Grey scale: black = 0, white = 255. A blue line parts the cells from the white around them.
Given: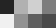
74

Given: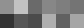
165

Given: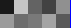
89

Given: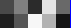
21

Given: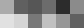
96

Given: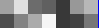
119

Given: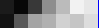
221

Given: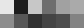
131
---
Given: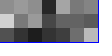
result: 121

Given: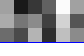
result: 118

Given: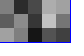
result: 139

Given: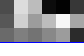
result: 208

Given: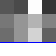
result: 149

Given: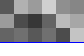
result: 76

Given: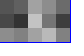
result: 51
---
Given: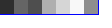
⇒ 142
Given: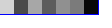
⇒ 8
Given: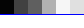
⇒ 224
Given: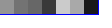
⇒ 25
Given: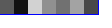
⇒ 72
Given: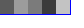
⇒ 195
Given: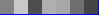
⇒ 68
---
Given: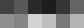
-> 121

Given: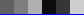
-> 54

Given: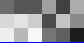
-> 96

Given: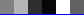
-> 255

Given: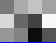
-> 12

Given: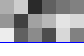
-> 216

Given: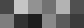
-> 91
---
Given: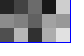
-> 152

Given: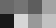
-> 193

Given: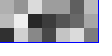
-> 166

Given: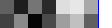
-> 96

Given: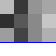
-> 198

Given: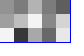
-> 212
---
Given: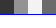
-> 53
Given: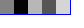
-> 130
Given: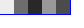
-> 237
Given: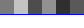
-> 122
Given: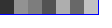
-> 50
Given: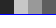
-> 39
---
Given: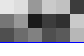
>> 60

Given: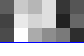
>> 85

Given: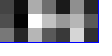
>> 38

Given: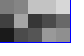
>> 215

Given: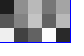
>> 164

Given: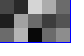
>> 107
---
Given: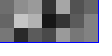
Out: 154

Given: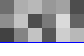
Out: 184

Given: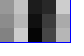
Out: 28

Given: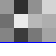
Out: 144

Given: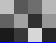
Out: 110

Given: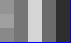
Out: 213
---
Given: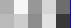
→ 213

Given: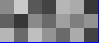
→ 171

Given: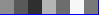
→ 247

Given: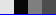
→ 127

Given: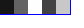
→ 67

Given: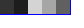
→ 166

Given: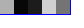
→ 208

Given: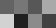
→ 87

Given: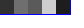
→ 206
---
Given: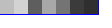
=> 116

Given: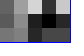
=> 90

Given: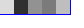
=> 146

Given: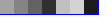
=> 132

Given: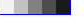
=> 129

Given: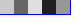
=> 151
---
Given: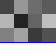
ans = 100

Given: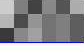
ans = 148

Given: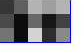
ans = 104

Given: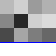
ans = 208

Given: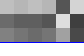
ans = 95

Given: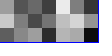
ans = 73
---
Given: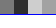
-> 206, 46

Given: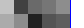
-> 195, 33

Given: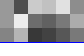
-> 237, 56

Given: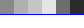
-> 229, 43

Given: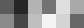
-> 244, 38

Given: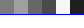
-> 246, 31

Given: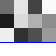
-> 250, 27

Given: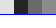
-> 226, 36
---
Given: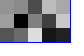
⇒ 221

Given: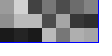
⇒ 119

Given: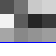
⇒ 136

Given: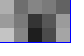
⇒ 30

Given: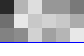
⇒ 161

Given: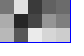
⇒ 235

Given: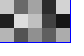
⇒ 144

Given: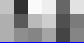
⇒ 165

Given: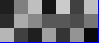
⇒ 52

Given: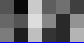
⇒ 52
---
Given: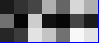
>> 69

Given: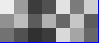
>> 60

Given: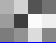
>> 83

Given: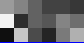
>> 98

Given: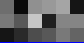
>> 144

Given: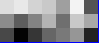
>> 211

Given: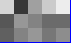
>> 160

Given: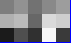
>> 114

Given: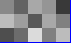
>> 168
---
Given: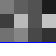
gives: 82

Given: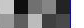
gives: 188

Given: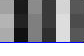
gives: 127

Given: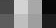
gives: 159

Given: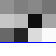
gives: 14

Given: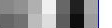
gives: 188

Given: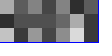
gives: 80
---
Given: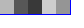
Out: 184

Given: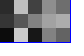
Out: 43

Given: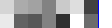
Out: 213

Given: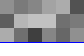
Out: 144

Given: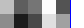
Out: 192

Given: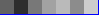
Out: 98

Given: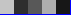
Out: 197

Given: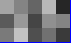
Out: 164
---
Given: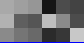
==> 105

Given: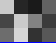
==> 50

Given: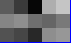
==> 40

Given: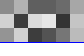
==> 61

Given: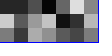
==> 172

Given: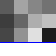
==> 224

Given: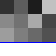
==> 105

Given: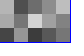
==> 60

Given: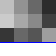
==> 85

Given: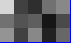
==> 136
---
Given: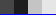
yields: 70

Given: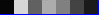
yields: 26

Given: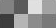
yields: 91

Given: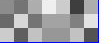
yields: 83

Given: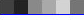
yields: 65

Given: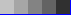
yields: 99

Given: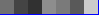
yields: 68

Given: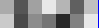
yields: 73
